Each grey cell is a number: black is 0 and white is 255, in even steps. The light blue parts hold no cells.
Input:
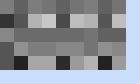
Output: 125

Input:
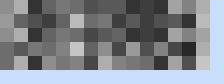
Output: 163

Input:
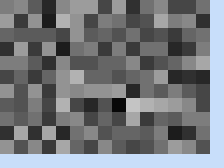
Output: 70

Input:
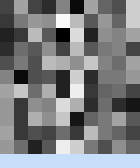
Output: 100

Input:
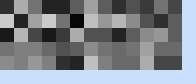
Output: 58

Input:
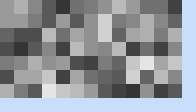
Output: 112

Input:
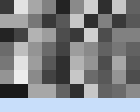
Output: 47
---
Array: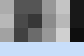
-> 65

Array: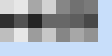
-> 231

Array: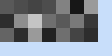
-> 45

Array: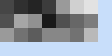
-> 114

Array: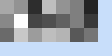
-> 200

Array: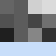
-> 92

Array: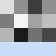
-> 27
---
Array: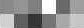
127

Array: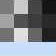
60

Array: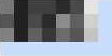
74

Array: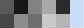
131

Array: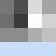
254

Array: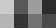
157

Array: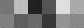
33

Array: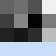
3

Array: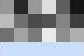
74

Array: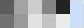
205
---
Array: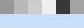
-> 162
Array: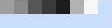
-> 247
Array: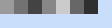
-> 47
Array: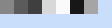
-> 165
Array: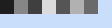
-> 106
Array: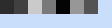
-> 83
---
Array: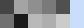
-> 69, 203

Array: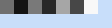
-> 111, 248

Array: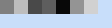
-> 127, 209

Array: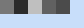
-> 119, 75

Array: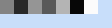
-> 131, 251

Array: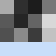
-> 171, 194
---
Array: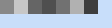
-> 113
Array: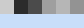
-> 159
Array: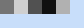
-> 81
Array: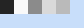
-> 139
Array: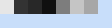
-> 125
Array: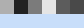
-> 229
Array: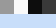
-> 249
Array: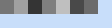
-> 191
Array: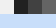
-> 33
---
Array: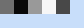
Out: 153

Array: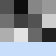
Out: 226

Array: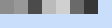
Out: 208

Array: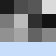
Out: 165

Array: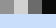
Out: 209

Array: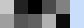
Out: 97
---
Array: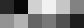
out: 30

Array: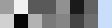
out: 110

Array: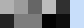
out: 14

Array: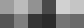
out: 106

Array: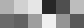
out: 88

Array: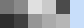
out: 182

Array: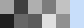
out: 144

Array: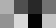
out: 196

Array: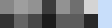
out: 40
